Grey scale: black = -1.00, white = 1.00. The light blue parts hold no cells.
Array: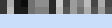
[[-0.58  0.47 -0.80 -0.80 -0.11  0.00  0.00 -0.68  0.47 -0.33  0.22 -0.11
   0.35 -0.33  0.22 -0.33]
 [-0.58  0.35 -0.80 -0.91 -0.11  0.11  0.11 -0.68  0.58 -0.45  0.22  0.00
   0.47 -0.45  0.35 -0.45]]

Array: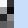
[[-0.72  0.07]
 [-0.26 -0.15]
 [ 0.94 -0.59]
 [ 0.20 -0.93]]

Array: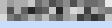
[[ 0.47  0.22  0.35  0.35  0.57 -0.15  0.09 -0.37 -0.15  0.09 -0.37  0.09
  -0.15 -0.15 -0.03  0.83]
 [ 0.70 -0.03 -0.25 -0.03  0.35  0.09  0.47 -0.03 -0.25  0.22  0.35 -0.49
  -0.25 -0.59 -0.37  0.57]
 [ 0.47 -0.37  0.35 -0.25 -0.70 -0.37 -0.25  0.57 -0.70  0.22  0.70  0.57
  -0.49  0.35  0.09 -0.03]]

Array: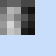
[[ 0.20  0.66  0.20 -0.55 -0.77]
 [ 0.10  0.54  0.42 -0.77 -0.87]
 [-0.12  0.42  0.30 -0.66 -0.87]
 [ 0.10  0.30 -0.02 -0.33 -0.66]
 [-0.33 -0.22 -0.22 -0.45 -0.45]]

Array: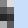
[[ 0.04  0.73]
 [-0.39 -0.17]
 [ 0.38 -0.29]
 [-0.71 -0.60]]

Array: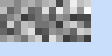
[[-0.31  0.62 -0.09  0.50  0.38 -0.09 -0.09  0.04 -0.53  0.38  0.62  0.16
  -0.31]
 [ 0.16  0.38  0.16 -0.09  0.38  0.62 -0.43  0.74  0.28 -0.53 -0.31 -0.09
  -0.53]
 [ 0.28  0.28  0.04  0.28  0.38  0.16  0.38  0.50 -0.43  0.28  0.87  0.50
   0.62]
 [-0.19  0.04  0.28 -0.53 -0.31 -0.09  0.04 -0.31  0.16  0.04 -0.53 -0.43
  -0.43]
 [ 0.50 -0.19  0.04  0.50 -0.19 -0.09  0.74 -0.19  0.87  0.28  0.74  0.16
   0.97]
 [-0.19 -0.43 -0.09  0.50  0.74 -0.43 -0.31  0.16  0.04  0.16 -0.19  0.62
   0.50]]
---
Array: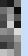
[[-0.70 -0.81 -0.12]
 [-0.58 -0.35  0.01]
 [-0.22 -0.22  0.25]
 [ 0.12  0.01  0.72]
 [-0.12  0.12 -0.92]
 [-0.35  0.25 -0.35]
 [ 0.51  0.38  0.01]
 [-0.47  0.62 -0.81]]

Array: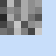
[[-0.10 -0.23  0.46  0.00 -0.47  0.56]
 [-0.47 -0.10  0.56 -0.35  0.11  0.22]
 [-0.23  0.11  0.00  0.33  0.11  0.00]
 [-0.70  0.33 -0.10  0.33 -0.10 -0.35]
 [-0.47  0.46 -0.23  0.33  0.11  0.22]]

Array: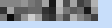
[[-0.07 -0.92 -0.39  0.16  0.61  0.28 -0.49 -0.61  0.04 -0.39  0.39  0.04
  -0.18 -0.49]
 [ 0.04  0.04  0.04  0.16 -0.07 -0.18  0.28 -0.81  0.51 -0.39  0.28 -0.49
  -0.29  0.39]
 [-0.61  0.28 -0.29 -0.29 -0.18 -0.18 -0.61 -0.71  0.39 -0.07 -0.29 -0.18
  -0.81  0.16]]

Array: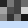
[[ 0.05 -0.59 -0.06 -0.82]
 [ 0.29 -0.38 -0.48  0.64]
 [-0.72 -0.06 -0.48 -0.17]]

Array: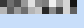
[[ 0.42 -0.25  0.19 -0.14  0.42  0.55 -0.70  0.08 -0.47  0.66 -0.25]
 [-0.58 -0.14 -0.37  0.19  0.76  0.08 -0.02  0.88  0.32  0.66 -0.83]]

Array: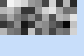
[[-0.58 -0.36  0.09 -0.82 -0.58  0.19  0.09 -0.25 -0.47 -0.95  0.52]
 [ 0.42 -0.04 -0.14 -0.69  0.52 -0.36  0.09 -0.47 -0.04 -0.14  0.65]
 [-0.14  0.30 -0.04 -0.25  0.09 -0.36  0.30 -0.36  0.42  0.30  0.78]
 [ 0.42  0.52  0.19 -0.58 -0.58  0.19  0.65  0.78  0.30 -0.14 -0.04]
 [-0.36  0.91  0.78  0.65  0.19  0.09 -0.47  0.65 -0.58  0.42 -0.69]]

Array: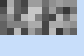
[[-0.23 -0.46  0.44 -0.46  0.23 -0.11 -0.46  0.44 -0.58  0.02 -0.23]
 [-0.23  0.02  0.02  0.02  0.34  0.34 -0.46  0.34  0.34  0.23  0.13]
 [-0.11  0.13 -0.35  0.44  0.56  0.02 -0.35 -0.46  0.44 -0.11  0.34]
 [-0.58  0.34 -0.23 -0.46  0.23  0.23 -0.11  0.13  0.23  0.13  0.13]
 [-0.35  0.44 -0.23 -0.35  0.56  0.56 -0.23  0.23 -0.23 -0.58 -0.11]]
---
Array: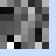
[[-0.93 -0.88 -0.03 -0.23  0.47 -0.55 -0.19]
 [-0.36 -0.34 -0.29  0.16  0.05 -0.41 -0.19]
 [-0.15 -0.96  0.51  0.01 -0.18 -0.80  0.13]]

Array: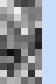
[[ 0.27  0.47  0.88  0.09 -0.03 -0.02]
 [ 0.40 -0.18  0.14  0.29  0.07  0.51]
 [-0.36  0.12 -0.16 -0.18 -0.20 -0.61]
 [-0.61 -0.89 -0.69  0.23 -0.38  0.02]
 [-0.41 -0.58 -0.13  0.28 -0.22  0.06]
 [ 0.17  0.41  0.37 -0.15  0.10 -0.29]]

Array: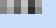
[[ 0.03  0.31 -0.27  0.41 -0.66  0.06]]

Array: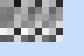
[[ 0.00 -0.06  0.17  0.38 -0.23  0.01  0.41 -0.19  0.17]
 [ 0.01  0.09  0.48  0.08  0.18  0.57  0.05  0.22  0.71]
 [-0.28 -0.25  0.66 -0.15 -0.38  0.63 -0.10 -0.33  0.83]]

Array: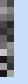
[[ 0.25 -0.01]
 [-0.44 -0.68]
 [-0.23 -0.65]
 [ 0.55  0.02]
 [ 0.24 -0.61]]

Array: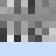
[[ 0.33  0.24 -0.25  0.17 -0.46  0.13  0.13  0.05]
 [-0.19  0.30 -0.10  0.28  0.05 -0.14  0.19  0.24]
 [-0.55  0.82 -0.61  0.63 -0.23 -0.42  0.43  0.49]]
